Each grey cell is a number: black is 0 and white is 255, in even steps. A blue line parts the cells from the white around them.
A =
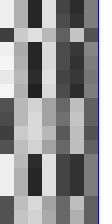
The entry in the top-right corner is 125
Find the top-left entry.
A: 239
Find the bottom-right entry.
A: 96
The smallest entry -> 32
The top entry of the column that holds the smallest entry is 38
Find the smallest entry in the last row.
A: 82
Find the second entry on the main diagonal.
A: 176
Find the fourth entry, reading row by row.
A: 224
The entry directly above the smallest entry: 44
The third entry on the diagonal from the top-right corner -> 96
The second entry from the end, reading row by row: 176
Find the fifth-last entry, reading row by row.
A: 210
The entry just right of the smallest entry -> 217
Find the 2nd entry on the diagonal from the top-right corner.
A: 50

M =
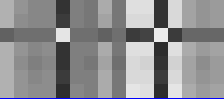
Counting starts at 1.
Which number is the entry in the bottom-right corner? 163
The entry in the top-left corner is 177
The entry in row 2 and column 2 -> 141
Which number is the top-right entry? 155
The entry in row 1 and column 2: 148
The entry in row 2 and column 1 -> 177
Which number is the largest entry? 237
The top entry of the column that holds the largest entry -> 51
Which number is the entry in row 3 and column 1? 97
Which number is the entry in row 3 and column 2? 111
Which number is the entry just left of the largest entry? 67
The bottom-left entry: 177
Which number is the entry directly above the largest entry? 51
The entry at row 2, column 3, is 135
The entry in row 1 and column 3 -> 135

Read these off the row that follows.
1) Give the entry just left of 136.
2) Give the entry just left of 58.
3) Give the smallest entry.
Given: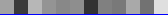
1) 148
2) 162
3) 50

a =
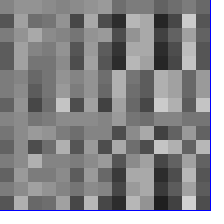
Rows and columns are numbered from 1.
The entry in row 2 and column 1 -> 85
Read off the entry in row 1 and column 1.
132
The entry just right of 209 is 77
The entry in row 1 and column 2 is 147
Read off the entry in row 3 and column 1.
124
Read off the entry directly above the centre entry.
104
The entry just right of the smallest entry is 65
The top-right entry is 104
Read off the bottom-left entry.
85
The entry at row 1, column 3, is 147
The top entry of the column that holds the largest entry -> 124
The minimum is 31
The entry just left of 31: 147
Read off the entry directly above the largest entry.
161
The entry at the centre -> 65
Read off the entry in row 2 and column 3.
110
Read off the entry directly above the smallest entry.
58
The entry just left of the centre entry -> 161
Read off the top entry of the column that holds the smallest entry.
98
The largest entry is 209

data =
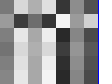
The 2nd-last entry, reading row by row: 134
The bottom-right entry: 74
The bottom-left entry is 134
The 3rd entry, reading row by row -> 175
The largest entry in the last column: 209
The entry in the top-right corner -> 81
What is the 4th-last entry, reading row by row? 244
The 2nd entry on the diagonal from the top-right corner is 155
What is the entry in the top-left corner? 121

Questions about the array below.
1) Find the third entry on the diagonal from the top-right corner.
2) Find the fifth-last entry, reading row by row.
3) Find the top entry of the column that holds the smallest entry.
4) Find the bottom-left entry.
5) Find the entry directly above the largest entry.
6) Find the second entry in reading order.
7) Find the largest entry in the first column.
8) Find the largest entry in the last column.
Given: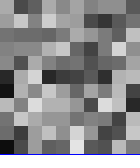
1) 123
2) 228
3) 171
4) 13
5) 212
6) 74
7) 186
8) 199

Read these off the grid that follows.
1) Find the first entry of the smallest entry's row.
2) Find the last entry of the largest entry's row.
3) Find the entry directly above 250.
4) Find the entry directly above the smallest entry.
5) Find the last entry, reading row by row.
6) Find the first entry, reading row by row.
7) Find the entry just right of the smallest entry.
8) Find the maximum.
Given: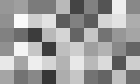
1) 165
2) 173
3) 159
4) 213
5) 108
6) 151
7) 173
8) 250

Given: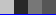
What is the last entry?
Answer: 86
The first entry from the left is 196
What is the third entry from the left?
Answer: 119

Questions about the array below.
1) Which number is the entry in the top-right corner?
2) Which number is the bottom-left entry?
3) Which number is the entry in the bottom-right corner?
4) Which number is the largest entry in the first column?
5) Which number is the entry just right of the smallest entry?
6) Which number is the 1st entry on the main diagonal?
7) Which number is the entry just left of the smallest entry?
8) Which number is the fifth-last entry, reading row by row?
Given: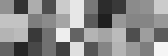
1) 203
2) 99
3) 245
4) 195
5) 152
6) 145
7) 91
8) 133
